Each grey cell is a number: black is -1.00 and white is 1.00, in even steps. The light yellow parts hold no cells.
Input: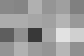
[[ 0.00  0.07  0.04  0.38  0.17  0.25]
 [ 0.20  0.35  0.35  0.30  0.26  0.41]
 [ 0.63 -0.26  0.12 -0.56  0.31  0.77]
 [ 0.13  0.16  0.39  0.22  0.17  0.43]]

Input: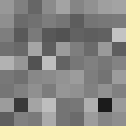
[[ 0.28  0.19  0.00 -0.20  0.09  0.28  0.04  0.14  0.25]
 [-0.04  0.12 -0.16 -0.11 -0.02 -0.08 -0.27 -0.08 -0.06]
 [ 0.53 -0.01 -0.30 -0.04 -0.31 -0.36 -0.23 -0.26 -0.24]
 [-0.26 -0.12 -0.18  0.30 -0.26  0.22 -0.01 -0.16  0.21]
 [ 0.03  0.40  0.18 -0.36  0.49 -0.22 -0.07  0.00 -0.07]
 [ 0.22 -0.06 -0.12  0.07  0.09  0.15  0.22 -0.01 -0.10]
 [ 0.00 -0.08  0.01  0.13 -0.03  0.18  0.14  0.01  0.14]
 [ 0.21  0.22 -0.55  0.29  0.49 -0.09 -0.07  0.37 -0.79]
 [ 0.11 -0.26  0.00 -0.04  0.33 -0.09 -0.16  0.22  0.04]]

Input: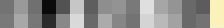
[[-0.28 -0.10  0.20 -0.12 -0.92 -0.36  0.55 -0.26  0.11  0.15 -0.05  0.75
   0.30  0.16 -0.18]
 [-0.10 -0.05  0.32 -0.07 -0.66  0.07  0.70 -0.18  0.34  0.05 -0.10  0.66
   0.45  0.27 -0.18]]

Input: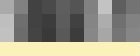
[[-0.10  0.33  0.01 -0.48 -0.42 -0.26 -0.34  0.01  0.53 -0.26]
 [ 0.02  0.49 -0.13 -0.48 -0.53 -0.28 -0.49  0.04  0.36 -0.12]
 [ 0.05  0.51 -0.15 -0.47 -0.55 -0.30 -0.53  0.06  0.31 -0.08]]

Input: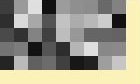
[[ 0.02 -0.52  0.21  0.75 -0.87  0.22  0.12  0.10 -0.18]
 [-0.87 -0.64  0.71  0.32 -0.35  0.52  0.35  0.44  0.60]
 [-0.22 -0.42 -0.61  0.03 -0.50  0.48  0.19 -0.21 -0.21]
 [ 0.08 -0.10 -0.03 -0.86 -0.33 -0.65  0.42  0.75  0.07]
 [ 0.55 -0.72  0.46 -0.25 -0.15 -0.50 -0.82 -0.74  0.24]]

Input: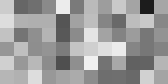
[[ 0.30  0.60 -0.20 -0.13  0.08  0.85 -0.04  0.46  0.23  0.58  0.29 -0.78]
 [ 0.06  0.73  0.39  0.37  0.37 -0.33  0.27  0.49  0.04 -0.18  0.48  0.58]
 [ 0.15  0.52 -0.09  0.12  0.41 -0.31  0.09  0.79  0.28  0.03  0.22 -0.07]
 [ 0.03  0.18  0.50  0.11  0.16 -0.03  0.54  0.62  0.75  0.84  0.04 -0.07]
 [ 0.42  0.63  0.19  0.44  0.10 -0.38  0.12  0.88 -0.10  0.32 -0.24 -0.22]
 [ 0.29  0.43  0.39  0.73  0.19  0.28  0.34  0.10 -0.14 -0.13 -0.18  0.64]]
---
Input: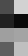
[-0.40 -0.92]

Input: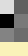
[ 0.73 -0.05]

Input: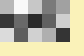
[ 0.44 -0.18  0.64]

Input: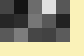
[-0.46 -0.65 -0.45]

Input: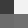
[-0.54 -0.12]

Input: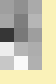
[ 0.25 -0.01  0.24]

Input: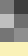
[-0.03 -0.13]

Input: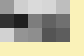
[ 0.21 -0.76  0.11]
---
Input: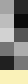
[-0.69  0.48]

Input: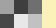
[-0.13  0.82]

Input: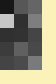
[-0.21 -0.62 -0.62]

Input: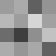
[ 0.16  0.68 -0.51  0.35]

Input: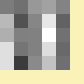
[ 0.03  0.81  0.01 -0.08  0.75]

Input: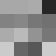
[-0.70 -0.07  0.46  0.59]

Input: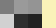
[ 0.16 -0.64]

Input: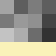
[-0.26  0.13  0.36]

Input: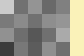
[ 0.00  0.11 -0.32 -0.06]
